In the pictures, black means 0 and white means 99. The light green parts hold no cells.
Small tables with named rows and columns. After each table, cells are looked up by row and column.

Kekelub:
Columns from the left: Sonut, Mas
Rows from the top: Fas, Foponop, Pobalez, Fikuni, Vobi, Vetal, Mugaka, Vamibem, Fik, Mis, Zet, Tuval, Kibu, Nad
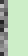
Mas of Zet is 70
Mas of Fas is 51
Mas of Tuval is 63
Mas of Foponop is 51
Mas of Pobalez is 42
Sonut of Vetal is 13
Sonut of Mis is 60
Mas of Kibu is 57
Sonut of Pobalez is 46
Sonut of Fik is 50

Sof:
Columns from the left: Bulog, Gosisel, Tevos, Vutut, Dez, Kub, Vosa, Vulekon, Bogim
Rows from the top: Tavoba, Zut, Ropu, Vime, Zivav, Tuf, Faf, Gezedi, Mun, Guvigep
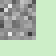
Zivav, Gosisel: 73
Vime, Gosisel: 50
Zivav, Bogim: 51
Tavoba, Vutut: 37
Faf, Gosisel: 64
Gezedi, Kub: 56
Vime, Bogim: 69
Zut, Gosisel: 52
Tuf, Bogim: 49
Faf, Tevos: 64
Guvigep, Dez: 60
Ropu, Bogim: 54
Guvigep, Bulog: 52
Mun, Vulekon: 23
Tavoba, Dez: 50
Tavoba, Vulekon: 63
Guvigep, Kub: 55
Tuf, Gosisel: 62

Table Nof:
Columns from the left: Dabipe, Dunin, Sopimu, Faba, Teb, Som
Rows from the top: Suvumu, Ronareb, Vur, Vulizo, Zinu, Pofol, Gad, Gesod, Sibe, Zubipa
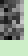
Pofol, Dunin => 12
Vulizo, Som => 58
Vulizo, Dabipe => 59
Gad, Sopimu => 32
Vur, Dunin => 6
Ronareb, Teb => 56
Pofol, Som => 78
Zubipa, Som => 64
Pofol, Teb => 22
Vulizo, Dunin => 37
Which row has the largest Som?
Pofol

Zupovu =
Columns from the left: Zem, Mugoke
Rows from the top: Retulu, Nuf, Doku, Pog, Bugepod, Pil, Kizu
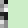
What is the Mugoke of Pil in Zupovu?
54
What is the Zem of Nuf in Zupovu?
53
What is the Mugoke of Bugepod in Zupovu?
11
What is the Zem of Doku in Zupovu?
65
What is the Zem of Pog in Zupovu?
14
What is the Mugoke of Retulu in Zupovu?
5
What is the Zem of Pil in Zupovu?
87
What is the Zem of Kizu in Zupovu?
66
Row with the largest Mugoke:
Doku

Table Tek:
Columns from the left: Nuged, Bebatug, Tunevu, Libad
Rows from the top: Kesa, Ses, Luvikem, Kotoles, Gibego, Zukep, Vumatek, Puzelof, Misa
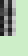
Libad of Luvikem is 64
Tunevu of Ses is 17
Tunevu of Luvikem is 12
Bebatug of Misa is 66
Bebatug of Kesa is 61
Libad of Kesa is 78
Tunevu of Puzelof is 13
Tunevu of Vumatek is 29
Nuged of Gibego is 11
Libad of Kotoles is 60
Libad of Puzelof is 69
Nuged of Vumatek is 9
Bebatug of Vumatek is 68

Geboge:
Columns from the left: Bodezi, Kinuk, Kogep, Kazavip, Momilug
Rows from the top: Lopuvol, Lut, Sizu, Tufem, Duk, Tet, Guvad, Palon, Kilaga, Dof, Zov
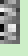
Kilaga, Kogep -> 61
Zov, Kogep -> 47
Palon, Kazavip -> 88
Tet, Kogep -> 48
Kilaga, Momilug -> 33
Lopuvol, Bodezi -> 17
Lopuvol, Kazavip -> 67
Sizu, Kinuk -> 82
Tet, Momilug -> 40
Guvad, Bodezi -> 1
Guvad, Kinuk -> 55
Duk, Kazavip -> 43
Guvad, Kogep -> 90
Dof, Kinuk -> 47
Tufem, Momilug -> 38
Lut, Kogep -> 49
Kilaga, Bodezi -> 81
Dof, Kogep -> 68

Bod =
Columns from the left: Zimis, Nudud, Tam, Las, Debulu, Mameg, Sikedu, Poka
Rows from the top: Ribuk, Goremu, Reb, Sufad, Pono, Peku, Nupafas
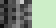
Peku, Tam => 33
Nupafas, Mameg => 32
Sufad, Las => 36
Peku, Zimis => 25
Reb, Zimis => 34
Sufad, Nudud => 16
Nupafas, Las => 46
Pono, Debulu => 47
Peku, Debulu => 54
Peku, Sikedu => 25
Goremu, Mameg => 22
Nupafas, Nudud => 24
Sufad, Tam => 32
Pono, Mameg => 27
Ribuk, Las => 29
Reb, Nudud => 8
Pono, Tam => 32
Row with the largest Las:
Nupafas

